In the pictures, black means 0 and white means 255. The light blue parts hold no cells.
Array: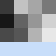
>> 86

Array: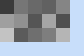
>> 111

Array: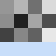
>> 135

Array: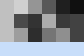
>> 117

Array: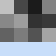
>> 124

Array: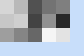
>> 103

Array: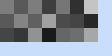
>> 102

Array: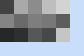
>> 87

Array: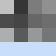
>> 90
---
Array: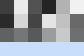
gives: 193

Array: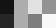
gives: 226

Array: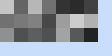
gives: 204

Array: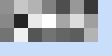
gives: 220

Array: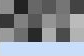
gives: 123

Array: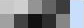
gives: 99

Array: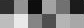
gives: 113

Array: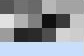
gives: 56

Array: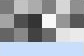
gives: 149
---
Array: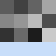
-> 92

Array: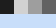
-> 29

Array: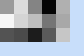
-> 155

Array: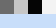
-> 107

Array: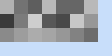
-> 178

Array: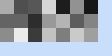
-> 172

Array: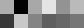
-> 174
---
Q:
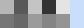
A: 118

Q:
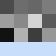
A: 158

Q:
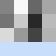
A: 116

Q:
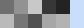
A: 186

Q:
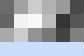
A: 100

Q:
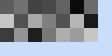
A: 198

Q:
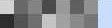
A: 46

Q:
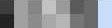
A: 36

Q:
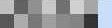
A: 87
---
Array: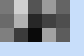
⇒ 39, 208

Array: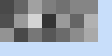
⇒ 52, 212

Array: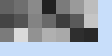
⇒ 105, 218

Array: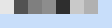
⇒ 141, 230

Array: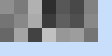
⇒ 60, 193

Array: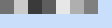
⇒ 94, 231

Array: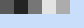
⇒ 118, 227

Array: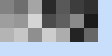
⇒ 76, 213

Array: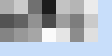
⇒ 75, 250

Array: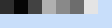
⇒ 176, 228
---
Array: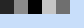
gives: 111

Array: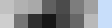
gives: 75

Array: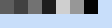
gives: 207

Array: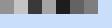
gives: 29

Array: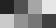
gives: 202

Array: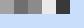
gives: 57
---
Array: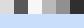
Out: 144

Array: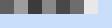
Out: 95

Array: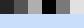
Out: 84

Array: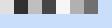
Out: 112

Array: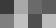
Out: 92

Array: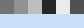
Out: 115

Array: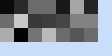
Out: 24

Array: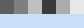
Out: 127

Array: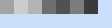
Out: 110
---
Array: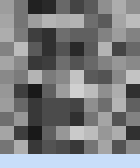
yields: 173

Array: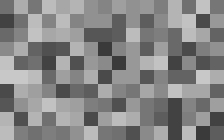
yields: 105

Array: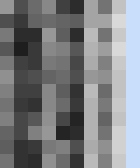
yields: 121

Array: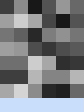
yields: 117

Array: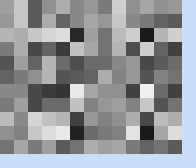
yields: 181
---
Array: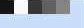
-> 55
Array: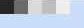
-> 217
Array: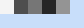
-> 118
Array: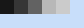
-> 98
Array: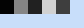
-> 33
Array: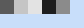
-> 227
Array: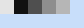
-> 79
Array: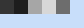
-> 166
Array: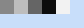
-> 101
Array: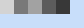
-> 162
